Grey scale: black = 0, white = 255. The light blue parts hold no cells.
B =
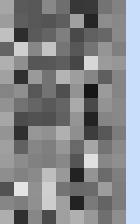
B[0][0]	166
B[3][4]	117
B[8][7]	133
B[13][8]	124
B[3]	[100, 207, 135, 195, 117, 87, 116, 149, 127]
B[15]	[174, 48, 135, 75, 159, 176, 152, 111, 141]
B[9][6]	61
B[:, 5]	[55, 160, 73, 87, 70, 158, 147, 170, 149, 143, 105, 85, 34, 105, 34, 176]
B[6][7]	155
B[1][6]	37
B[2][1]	45
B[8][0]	166
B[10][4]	151
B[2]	[192, 45, 90, 100, 127, 73, 96, 103, 137]
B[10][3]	127
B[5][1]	48
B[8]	[166, 76, 82, 80, 97, 149, 35, 133, 136]
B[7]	[146, 114, 101, 89, 101, 170, 73, 147, 137]
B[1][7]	141
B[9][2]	150
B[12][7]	107
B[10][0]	159
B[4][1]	143
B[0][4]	110
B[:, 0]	[166, 156, 192, 100, 176, 161, 132, 146, 166, 148, 159, 156, 142, 82, 134, 174]
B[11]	[156, 140, 129, 125, 136, 85, 224, 135, 143]
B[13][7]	157

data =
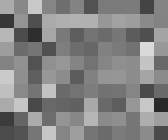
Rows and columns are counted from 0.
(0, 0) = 171
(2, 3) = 166
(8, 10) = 174
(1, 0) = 55
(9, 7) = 107
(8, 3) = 109
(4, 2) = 82
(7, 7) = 105
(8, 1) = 101
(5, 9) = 140
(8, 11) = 159
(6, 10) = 74
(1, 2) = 79
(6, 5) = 115
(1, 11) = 131
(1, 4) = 175
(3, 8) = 122
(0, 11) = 132
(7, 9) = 151
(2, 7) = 107
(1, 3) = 170
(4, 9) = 141
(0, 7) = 122
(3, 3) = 81
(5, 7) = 149
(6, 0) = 191
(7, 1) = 198
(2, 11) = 164
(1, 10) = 138
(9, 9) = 118
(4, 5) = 132
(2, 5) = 94
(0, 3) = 133
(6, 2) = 116
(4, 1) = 145
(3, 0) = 157

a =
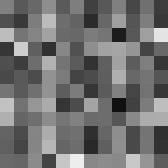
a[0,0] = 128
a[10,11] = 50
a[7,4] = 53
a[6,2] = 112
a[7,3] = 171
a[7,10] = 124
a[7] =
[194, 114, 150, 171, 53, 76, 164, 109, 16, 65, 124, 190]
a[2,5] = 104
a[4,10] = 127
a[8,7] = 109
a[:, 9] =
[71, 85, 87, 149, 92, 104, 69, 65, 137, 73, 73, 200]
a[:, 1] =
[89, 57, 117, 206, 61, 89, 90, 114, 101, 75, 69, 102]
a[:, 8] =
[128, 159, 28, 165, 161, 175, 129, 16, 86, 142, 143, 137]
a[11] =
[105, 102, 139, 67, 198, 237, 136, 140, 137, 200, 149, 93]
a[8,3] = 140
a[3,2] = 95
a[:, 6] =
[64, 43, 124, 142, 50, 76, 54, 164, 107, 47, 41, 136]
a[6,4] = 93
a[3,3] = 49
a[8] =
[176, 101, 111, 140, 117, 129, 107, 109, 86, 137, 172, 173]
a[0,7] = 88
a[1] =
[80, 57, 125, 188, 109, 99, 43, 103, 159, 85, 126, 56]
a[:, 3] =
[142, 188, 162, 49, 177, 146, 146, 171, 140, 172, 183, 67]
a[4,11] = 54
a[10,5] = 109
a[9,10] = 116

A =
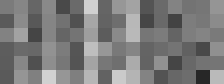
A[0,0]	123
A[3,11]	108
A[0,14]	118
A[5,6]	182
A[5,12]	103
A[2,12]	100
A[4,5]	84
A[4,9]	171
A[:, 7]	[101, 99, 92, 151, 119, 98]
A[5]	[90, 149, 128, 209, 150, 127, 182, 98, 202, 180, 131, 83, 103, 109, 39, 186]
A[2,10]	118
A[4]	[92, 135, 80, 142, 119, 84, 164, 119, 111, 171, 99, 145, 69, 104, 115, 117]
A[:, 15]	[149, 139, 122, 144, 117, 186]
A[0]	[123, 134, 102, 137, 73, 106, 208, 101, 151, 163, 84, 106, 131, 115, 118, 149]
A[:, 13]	[115, 125, 126, 97, 104, 109]
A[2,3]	133
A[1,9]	184
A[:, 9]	[163, 184, 185, 133, 171, 180]
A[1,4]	114
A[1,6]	166
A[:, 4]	[73, 114, 101, 124, 119, 150]
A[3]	[93, 106, 104, 146, 124, 85, 190, 151, 121, 133, 100, 108, 116, 97, 73, 144]

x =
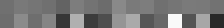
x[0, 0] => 112
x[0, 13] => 122
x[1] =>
[109, 139, 110, 133, 54, 176, 60, 78, 149, 170, 86, 104, 249, 84, 167, 41]
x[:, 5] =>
[125, 176]
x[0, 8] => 137
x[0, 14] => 121
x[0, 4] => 99

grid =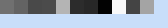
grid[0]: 112
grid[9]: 68
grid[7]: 2
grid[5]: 44

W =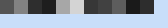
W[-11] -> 84
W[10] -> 45
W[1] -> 130
